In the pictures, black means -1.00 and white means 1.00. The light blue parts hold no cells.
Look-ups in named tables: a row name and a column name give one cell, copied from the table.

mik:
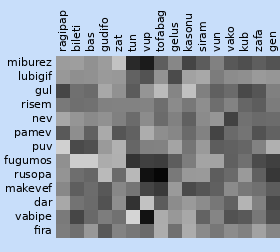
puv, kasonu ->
-0.08
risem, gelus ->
0.09
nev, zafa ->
-0.17
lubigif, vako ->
0.10
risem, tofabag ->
-0.14
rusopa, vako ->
-0.17
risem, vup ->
0.03
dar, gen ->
-0.44
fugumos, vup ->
-0.50
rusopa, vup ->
-0.87
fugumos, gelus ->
-0.27
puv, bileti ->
-0.42
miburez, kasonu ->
-0.47
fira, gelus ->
-0.12
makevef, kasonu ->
-0.42
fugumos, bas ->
0.61

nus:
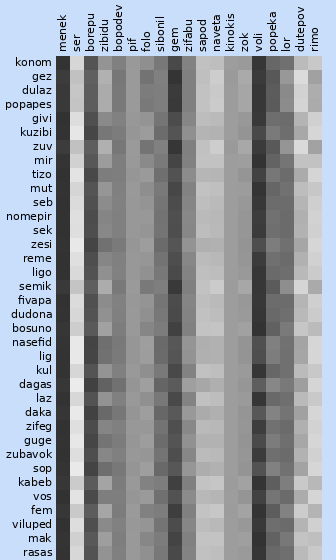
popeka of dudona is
-0.18
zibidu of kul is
0.16
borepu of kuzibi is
-0.45
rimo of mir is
0.52
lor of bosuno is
-0.04
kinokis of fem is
0.22
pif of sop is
0.17
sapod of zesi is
0.38
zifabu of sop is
0.18
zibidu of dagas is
-0.23
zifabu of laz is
0.03
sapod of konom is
0.51
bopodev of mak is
-0.01
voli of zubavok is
-0.54
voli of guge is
-0.42
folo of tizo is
0.21
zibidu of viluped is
0.08
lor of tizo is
-0.15
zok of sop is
0.16
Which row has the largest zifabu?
dagas

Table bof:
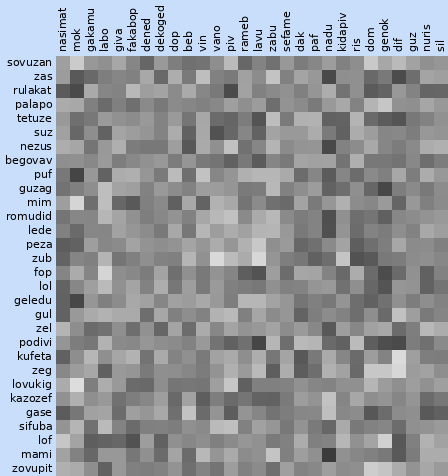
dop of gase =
-0.13
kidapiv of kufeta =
0.05
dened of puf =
0.18
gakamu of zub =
0.00
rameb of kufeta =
0.11
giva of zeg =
0.20
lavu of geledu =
0.43
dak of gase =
0.06
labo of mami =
0.19
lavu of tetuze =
-0.34
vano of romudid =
0.44

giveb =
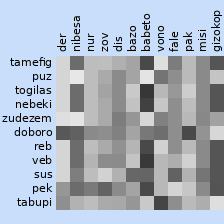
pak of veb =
0.64
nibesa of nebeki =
-0.15
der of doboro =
-0.31
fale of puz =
0.11
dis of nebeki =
0.09
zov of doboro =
0.11
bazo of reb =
0.42
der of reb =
0.67

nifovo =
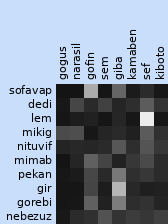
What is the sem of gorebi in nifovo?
-0.74
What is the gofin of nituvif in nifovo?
-0.70
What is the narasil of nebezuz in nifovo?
-0.66
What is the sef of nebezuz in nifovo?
-0.58
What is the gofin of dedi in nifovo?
-0.67
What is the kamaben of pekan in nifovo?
-0.63
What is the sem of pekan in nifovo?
-0.68
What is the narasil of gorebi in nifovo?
-0.82
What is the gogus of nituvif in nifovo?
-0.72
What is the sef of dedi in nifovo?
-0.28
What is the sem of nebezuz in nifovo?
-0.36
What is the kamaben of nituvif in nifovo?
-0.64
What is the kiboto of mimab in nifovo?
-0.66
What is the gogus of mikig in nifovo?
-0.41
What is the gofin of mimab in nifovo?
-0.25
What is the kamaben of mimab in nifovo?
-0.57
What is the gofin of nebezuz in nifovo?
-0.62
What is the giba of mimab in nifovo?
-0.73

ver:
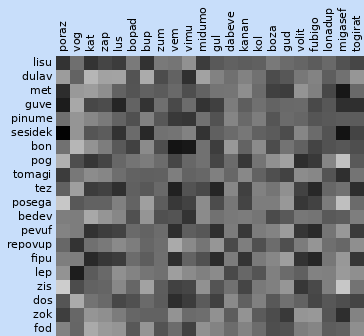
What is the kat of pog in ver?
-0.58
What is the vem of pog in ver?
-0.45
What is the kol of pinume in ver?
-0.02
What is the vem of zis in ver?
-0.49
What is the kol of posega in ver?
-0.02
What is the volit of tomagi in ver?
0.10
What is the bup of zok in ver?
-0.23
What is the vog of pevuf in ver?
-0.02
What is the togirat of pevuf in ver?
-0.54
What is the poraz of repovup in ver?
-0.19
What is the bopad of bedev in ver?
-0.37
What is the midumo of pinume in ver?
-0.11
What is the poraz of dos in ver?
-0.33
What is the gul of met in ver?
-0.09
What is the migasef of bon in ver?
-0.32
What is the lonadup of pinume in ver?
-0.30
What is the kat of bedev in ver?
0.32
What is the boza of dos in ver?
-0.31
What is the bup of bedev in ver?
0.17
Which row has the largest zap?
dulav

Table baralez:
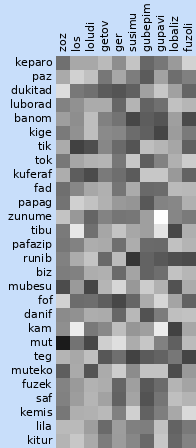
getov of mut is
0.62
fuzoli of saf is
0.41
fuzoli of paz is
0.00
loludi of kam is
-0.05
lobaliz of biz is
0.52
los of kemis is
0.37
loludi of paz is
0.51
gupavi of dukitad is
0.56
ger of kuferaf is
-0.14
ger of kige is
0.05
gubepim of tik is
0.50
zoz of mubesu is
-0.40
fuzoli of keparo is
0.65
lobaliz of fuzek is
0.41
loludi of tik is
-0.39
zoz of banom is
0.24
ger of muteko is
0.61
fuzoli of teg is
-0.47
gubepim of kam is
0.25

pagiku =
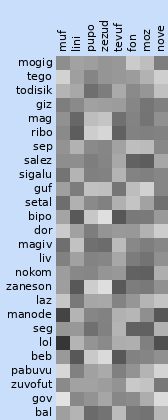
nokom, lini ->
0.07
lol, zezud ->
0.08
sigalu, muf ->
-0.09
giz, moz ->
-0.08
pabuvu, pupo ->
0.26
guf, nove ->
0.05
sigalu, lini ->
0.41
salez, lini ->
0.11
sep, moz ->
0.47
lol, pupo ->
0.16
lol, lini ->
0.41
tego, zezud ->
0.17
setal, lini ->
0.39
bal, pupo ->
-0.16
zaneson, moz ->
-0.05
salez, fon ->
-0.23
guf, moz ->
0.64
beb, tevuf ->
-0.31
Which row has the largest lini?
magiv

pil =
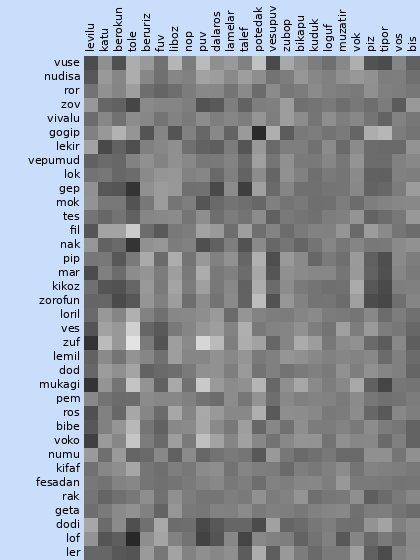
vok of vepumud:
0.16
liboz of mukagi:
0.32
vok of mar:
0.20
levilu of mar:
-0.40
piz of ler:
-0.25
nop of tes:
-0.08
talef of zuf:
0.36
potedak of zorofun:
0.48
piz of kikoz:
-0.32
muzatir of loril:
-0.04
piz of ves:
0.21
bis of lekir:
0.15
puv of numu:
-0.19
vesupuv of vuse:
-0.42
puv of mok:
-0.33
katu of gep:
-0.32
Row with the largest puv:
zuf

